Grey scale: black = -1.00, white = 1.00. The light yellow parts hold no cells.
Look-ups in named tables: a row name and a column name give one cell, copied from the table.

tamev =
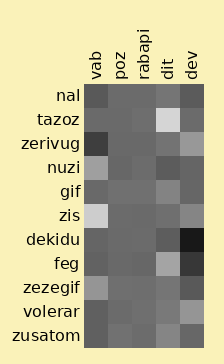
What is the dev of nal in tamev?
-0.29
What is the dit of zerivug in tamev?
-0.10
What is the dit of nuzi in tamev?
-0.28
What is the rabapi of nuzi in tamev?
-0.15
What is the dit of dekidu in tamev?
-0.27
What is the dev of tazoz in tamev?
-0.16
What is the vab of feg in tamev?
-0.23
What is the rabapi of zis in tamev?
-0.17
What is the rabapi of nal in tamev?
-0.16
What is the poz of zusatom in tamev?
-0.11
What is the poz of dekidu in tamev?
-0.17
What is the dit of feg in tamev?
0.29
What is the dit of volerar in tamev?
-0.05
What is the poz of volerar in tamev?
-0.16
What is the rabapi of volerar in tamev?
-0.13
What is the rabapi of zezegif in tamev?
-0.14
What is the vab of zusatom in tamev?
-0.25
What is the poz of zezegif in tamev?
-0.13

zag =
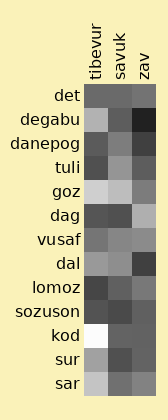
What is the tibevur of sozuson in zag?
-0.35
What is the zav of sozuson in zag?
-0.25
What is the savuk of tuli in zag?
0.17
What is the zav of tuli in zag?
-0.27
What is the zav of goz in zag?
-0.03
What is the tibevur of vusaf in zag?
-0.08
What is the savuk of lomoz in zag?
-0.25
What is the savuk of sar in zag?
-0.12
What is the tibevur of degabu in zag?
0.40
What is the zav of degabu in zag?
-0.74

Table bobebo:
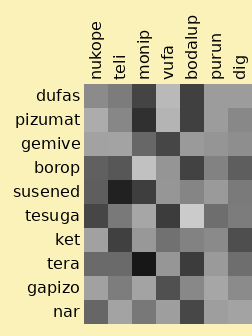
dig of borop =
-0.26
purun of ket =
0.08
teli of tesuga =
-0.05
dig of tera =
-0.14
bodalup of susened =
0.04
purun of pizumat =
0.22
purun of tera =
0.21
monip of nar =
-0.06
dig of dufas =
0.22
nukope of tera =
-0.17
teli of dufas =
-0.03

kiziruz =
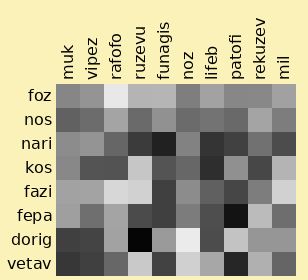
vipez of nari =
0.16
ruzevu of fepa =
-0.41
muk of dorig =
-0.50
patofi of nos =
-0.18
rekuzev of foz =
0.07
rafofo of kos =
-0.35
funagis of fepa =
-0.50
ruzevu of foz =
0.41
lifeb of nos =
-0.10
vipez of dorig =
-0.47
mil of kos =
0.41
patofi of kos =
0.13
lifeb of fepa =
-0.39
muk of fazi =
0.27
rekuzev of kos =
-0.44
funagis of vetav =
-0.48
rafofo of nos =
0.29
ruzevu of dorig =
-0.96
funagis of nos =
0.14
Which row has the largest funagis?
foz

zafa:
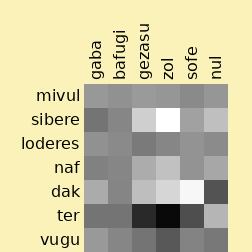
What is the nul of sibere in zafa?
0.50
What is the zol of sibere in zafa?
1.00
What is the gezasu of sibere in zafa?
0.62
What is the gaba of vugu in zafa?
0.20
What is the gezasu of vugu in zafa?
-0.09
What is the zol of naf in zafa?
0.51
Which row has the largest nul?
sibere

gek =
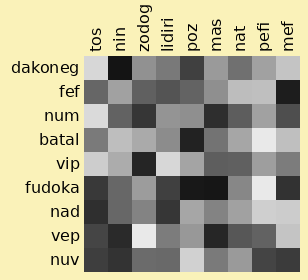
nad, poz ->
0.30
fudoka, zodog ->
0.22
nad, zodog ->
0.03
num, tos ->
0.71
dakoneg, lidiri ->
-0.05
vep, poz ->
0.19
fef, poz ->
-0.22
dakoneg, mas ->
0.21
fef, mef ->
-0.77
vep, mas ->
-0.70
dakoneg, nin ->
-0.84
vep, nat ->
-0.32
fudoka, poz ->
-0.81
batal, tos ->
-0.04
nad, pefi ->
0.62

